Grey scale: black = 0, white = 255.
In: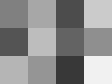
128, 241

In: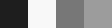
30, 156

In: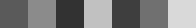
90, 217

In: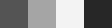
84, 39

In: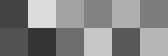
67, 183

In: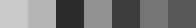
201, 87

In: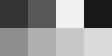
51, 218

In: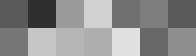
90, 142

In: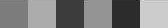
125, 203
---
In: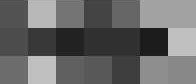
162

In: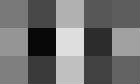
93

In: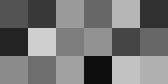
49

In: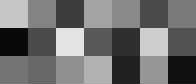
123

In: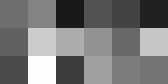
33

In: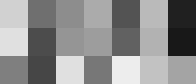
32

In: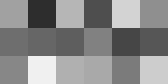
143
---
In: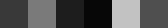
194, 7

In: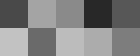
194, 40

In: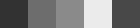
235, 50

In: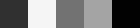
245, 2

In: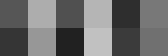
193, 33

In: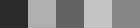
195, 44

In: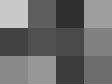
201, 48

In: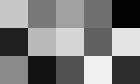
240, 3
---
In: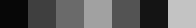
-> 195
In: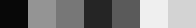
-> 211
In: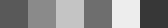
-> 55
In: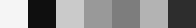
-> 45
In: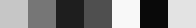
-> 227
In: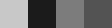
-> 83
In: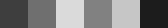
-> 28
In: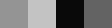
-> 99
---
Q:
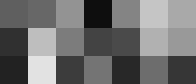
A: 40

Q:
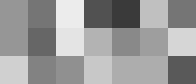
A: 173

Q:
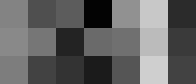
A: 85

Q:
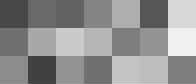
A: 196

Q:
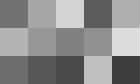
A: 73

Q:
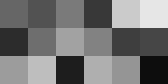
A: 175
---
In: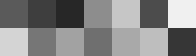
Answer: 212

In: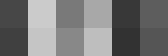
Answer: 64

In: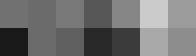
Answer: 25

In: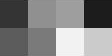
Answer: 92

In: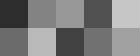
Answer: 107

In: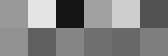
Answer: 146

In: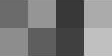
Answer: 141

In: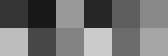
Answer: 189

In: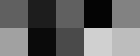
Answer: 161
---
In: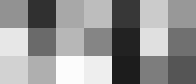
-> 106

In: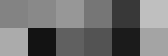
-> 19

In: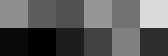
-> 1

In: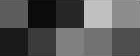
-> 59

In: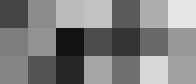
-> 146

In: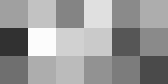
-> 252
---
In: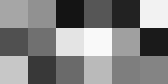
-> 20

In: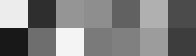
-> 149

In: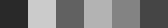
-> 97

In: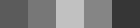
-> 193

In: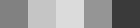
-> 219

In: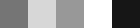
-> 152

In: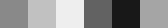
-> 238
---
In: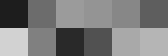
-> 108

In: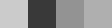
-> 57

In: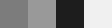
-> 153

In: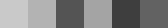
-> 179

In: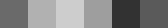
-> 177

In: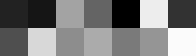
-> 21

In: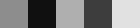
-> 16
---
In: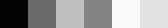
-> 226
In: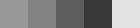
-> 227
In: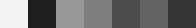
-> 53
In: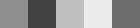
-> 109
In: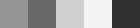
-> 49
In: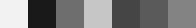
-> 131
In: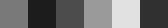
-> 48
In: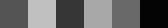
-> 4
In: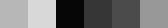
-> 152
